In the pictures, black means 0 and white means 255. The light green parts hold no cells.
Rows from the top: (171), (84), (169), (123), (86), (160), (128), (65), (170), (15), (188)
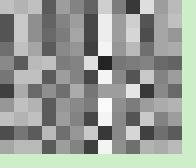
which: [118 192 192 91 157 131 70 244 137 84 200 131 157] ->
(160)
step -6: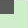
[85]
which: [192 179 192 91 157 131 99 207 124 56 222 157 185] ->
(171)
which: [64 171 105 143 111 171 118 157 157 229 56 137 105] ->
(128)
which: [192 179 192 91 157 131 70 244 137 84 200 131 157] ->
(170)
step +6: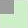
[163]
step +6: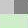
[206 137]

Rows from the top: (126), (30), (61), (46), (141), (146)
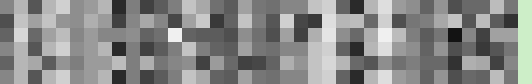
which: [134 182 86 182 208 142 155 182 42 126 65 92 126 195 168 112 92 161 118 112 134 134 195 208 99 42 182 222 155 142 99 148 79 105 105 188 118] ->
(126)

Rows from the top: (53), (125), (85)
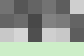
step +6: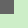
[106]
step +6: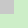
[206]
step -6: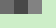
[102 66 124]
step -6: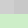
[201 194]
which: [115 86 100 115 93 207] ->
(53)
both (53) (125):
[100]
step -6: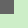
[94]

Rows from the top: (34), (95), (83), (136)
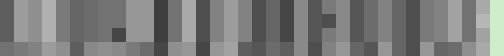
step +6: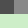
[84 143]
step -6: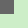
[96]
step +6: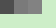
[84 128 136]
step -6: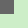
[96]
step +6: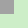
[168]
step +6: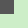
[92]
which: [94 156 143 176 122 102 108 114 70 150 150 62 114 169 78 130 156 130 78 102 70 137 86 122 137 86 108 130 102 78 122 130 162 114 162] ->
(83)

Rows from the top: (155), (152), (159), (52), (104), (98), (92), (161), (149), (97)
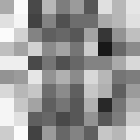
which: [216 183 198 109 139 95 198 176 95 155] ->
(92)
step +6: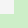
[251]

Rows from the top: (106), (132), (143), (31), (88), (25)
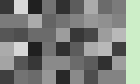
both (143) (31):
[185]
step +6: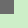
[113]
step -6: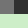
[109 42]
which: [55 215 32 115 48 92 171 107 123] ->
(106)
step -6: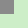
[132]

